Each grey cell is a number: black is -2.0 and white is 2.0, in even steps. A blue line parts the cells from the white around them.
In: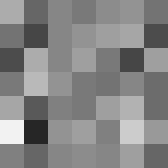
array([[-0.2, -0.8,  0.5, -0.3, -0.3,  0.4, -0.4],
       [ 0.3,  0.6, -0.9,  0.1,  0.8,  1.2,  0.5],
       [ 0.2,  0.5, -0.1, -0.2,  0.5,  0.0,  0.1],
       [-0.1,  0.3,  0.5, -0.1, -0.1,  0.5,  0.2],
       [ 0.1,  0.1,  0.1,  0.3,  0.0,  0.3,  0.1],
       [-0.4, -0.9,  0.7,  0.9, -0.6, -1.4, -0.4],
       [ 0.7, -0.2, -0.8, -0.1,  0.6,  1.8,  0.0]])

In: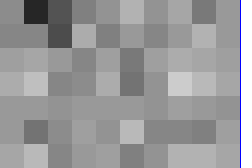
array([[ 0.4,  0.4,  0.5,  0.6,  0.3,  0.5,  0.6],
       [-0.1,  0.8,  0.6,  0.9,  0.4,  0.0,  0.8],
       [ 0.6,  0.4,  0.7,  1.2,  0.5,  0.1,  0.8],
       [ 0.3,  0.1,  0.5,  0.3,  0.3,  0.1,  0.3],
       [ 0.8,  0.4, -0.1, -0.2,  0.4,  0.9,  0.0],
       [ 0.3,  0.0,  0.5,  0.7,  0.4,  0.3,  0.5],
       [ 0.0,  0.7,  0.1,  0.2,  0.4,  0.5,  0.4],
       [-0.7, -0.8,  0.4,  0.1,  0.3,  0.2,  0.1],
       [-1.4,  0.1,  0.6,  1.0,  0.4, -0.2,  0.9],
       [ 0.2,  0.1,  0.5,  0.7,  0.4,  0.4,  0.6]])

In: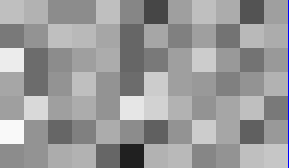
array([[ 0.5,  0.7,  0.4,  0.8, -0.1,  0.4,  1.1],
       [-0.7,  0.9, -0.2,  0.3,  1.0, -0.5,  1.0],
       [ 0.7, -0.2,  0.4,  0.0,  0.6,  0.6,  0.3],
       [ 1.0,  0.5,  1.2,  0.4,  0.3,  1.2,  0.1],
       [ 0.5,  0.0,  0.5,  0.5,  0.8,  0.3,  0.9],
       [-0.9,  0.6, -0.1,  1.2,  1.3, -0.5,  0.8],
       [ 0.1, -0.4, -0.4, -0.3,  1.6,  0.2, -1.5],
       [ 1.0,  0.6,  0.7,  0.3,  0.3,  0.7, -0.4],
       [ 0.2,  0.9,  0.5,  1.0,  0.7,  0.0,  0.8],
       [ 0.2,  1.0,  0.2,  0.3,  0.5, -0.4,  0.7],
       [ 0.8,  0.3, -0.3, -0.3,  1.4,  0.3,  0.3],
       [ 1.0, -0.1,  1.7,  0.6,  0.5,  1.9,  0.2]])

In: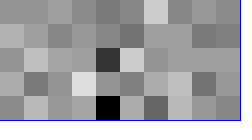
array([[ 0.2,  0.0,  0.5,  0.4,  0.1],
       [ 0.4, -0.1,  0.5, -0.2,  0.4],
       [ 0.1,  0.5,  0.5,  1.0,  0.9],
       [ 1.2,  0.5,  0.3,  0.7, -0.4],
       [ 0.1, -0.2,  1.2,  0.0,  0.7],
       [-0.1,  0.1, -1.2,  0.3, -2.0],
       [ 0.2,  0.4,  0.5,  1.5,  0.6],
       [ 0.5,  0.1,  0.6,  0.3,  0.4],
       [ 0.3,  0.5,  1.0, -0.1,  0.9],
       [ 0.3,  0.8,  0.3,  0.7,  0.2]])

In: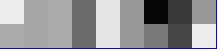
array([[ 0.4,  1.7],
       [-1.1, -0.9],
       [-1.9, -0.1],
       [ 0.4,  0.4],
       [ 1.6,  1.6],
       [-0.3, -0.3],
       [ 0.7,  0.7],
       [ 0.6,  0.6],
       [ 1.7,  0.7]])

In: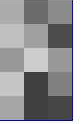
array([[ 0.2, -0.8,  0.4,  0.0, -0.9],
       [-0.3,  0.5,  1.2, -1.0, -1.0],
       [ 0.7,  1.0,  0.4,  1.1,  0.6]])

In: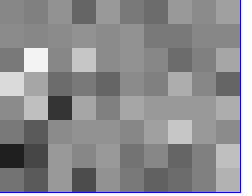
array([[ 0.5,  0.1,  0.6, -0.4,  0.7,  0.2,  1.0,  0.8],
       [ 0.2,  0.1,  0.0,  0.1,  0.4,  0.4,  0.0,  0.0],
       [ 0.4, -0.1, -0.3,  0.7,  0.4,  1.1, -0.4, -0.3],
       [-0.3, -0.1,  0.1,  0.0,  0.4,  0.5,  0.1, -0.5],
       [-0.1,  0.3,  0.3,  0.2,  0.6,  0.1, -0.2, -0.1],
       [ 0.4,  0.2,  0.2, -0.4,  0.0,  0.3,  0.4,  0.3],
       [-0.4,  0.3,  1.1, -0.1,  0.6,  0.3,  0.1, -0.8],
       [ 0.3,  0.2,  0.1, -0.3, -1.2,  0.2,  0.4,  0.4],
       [ 0.0,  0.1,  1.8,  0.6,  1.0, -0.6, -0.9, -0.6],
       [ 0.1,  0.2, -0.1,  1.4,  0.2, -0.1, -1.5, -0.2]])
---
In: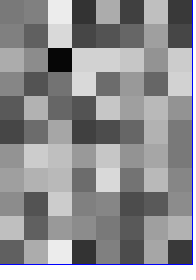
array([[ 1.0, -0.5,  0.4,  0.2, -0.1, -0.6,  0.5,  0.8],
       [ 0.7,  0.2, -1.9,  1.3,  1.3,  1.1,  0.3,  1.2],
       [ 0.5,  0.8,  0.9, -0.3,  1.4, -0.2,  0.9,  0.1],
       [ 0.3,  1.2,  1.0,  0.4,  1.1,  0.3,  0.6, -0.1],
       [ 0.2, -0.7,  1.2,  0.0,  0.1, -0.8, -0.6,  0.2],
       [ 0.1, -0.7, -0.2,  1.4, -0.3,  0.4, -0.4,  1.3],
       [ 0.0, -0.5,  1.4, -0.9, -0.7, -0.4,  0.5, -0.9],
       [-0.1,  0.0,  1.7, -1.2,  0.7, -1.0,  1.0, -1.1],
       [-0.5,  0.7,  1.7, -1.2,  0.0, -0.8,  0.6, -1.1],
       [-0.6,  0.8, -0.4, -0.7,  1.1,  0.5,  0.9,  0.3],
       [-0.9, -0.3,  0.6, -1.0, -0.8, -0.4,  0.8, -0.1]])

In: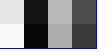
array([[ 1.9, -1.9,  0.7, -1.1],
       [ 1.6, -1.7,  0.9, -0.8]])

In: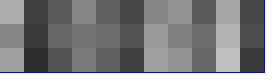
array([[ 0.7, -1.0, -0.6,  0.1, -0.5, -0.9,  0.1,  0.3, -0.6,  0.6, -0.9],
       [ 0.5, -1.3, -0.7, -0.1, -0.5, -1.0,  0.5,  0.3, -0.4,  1.0, -1.1],
       [ 0.1, -1.1, -0.4, -0.2, -0.3, -0.7,  0.4,  0.0, -0.3,  0.8, -0.8]])

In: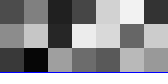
array([[ 0.2,  1.1, -1.4,  1.7,  1.4, -0.4,  1.2],
       [-0.8,  0.0, -1.5, -0.9,  1.3,  1.8, -1.2],
       [-1.1, -1.9,  0.5, -0.3, -0.6,  0.9,  0.4]])

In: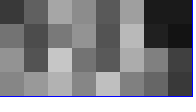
array([[ 0.3, -0.7,  1.1, -0.2, -0.6,  0.7,  0.0, -1.0],
       [ 0.1,  0.4,  0.8,  0.1,  1.0,  0.0, -0.4, -1.1],
       [-0.2, -0.8, -0.1,  0.3, -0.7,  0.9, -1.5, -1.7],
       [-1.1, -0.5,  0.6,  0.2, -0.6,  0.5, -1.6, -1.6]])

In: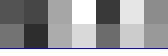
array([[-0.2, -1.3,  0.7,  1.4, -0.3,  1.2,  0.4],
       [-0.7, -0.9,  0.6,  2.0, -1.1,  1.6,  0.2]])

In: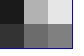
array([[-1.2, -0.3,  0.0],
       [-1.6,  0.8,  1.6]])

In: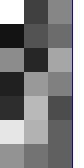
array([[ 2.0, -1.0,  0.1],
       [ 1.6,  0.8, -0.5],
       [ 0.3, -0.2, -0.5],
       [ 0.2, -1.4,  0.6],
       [-1.3,  0.9, -0.8],
       [-1.5,  0.4,  0.0],
       [-1.7, -0.7, -0.3]])
